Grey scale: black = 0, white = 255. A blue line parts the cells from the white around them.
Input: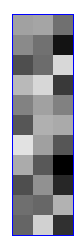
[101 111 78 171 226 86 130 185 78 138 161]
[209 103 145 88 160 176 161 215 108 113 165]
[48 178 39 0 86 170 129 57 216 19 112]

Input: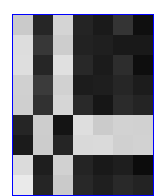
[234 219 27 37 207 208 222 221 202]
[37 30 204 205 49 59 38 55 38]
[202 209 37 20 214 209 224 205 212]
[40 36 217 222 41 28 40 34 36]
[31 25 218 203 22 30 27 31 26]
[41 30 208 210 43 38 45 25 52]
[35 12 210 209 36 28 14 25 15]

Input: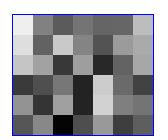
[86 147 58 197 222 239]
[136 52 79 162 98 129]
[4 160 119 56 201 91]
[78 35 35 158 132 116]
[153 210 204 40 83 101]
[62 127 106 99 155 102]
[94 116 66 167 170 189]

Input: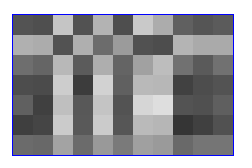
[107 63 96 77 110 176 83]
[104 69 64 75 101 172 79]
[163 203 191 205 184 82 197]
[107 89 88 60 91 175 82]
[153 203 196 210 174 108 179]
[122 86 83 96 100 155 78]
[160 186 214 185 161 81 201]
[154 182 222 183 189 77 172]
[105 53 83 65 113 180 96]
[117 64 80 77 90 170 85]
[117 81 95 83 113 170 91]

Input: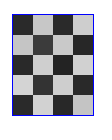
[42 212 41 197 42]
[210 51 207 59 199]
[40 206 35 201 42]
[196 41 209 39 206]

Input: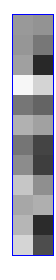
[213 182 167 198 140 117 177 118 247 160 150 153]
[77 43 175 143 62 68 161 100 212 40 119 147]
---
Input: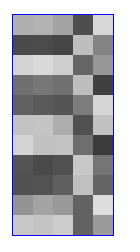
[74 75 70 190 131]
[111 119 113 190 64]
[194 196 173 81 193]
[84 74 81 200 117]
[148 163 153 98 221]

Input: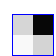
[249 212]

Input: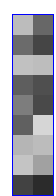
[107 69]
[94 79]
[96 214]
[196 161]

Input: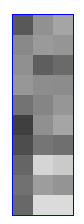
[137 154 149]
[151 141 140]
[63 144 165]
[101 213 202]
[104 219 219]

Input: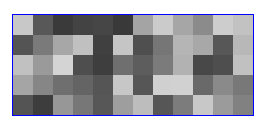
[84 122 167 192 64 197 79 118 181 168 87 184]
[165 134 111 100 85 199 86 208 209 105 138 120]

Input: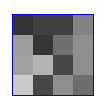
[158 54 112 143]
[202 71 142 109]

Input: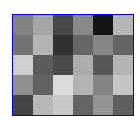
[116 180 50 103 134 101]
[143 98 219 179 132 197]

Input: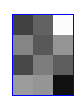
[133 88 148]
[156 149 16]

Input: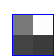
[67 59]
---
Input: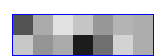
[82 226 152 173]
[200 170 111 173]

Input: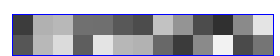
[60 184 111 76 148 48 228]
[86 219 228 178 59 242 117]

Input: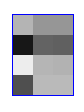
[180 150]
[23 96]
[237 178]
[79 186]

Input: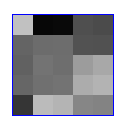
[193 9 75]
[100 109 81]
[97 110 168]
[102 115 179]
[53 180 131]

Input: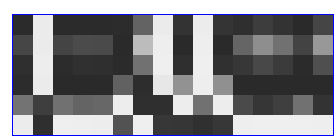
[43 43 43 99 51 52 61 42]
[70 68 74 188 42 42 142 67]
[47 44 47 113 47 48 72 43]
[44 42 42 45 146 144 42 42]
[115 113 103 47 237 237 54 113]
[236 239 237 239 54 55 239 239]

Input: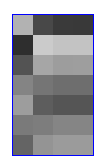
[178 58]
[46 195]
[83 157]
[132 110]
[157 85]
[122 133]
[100 155]
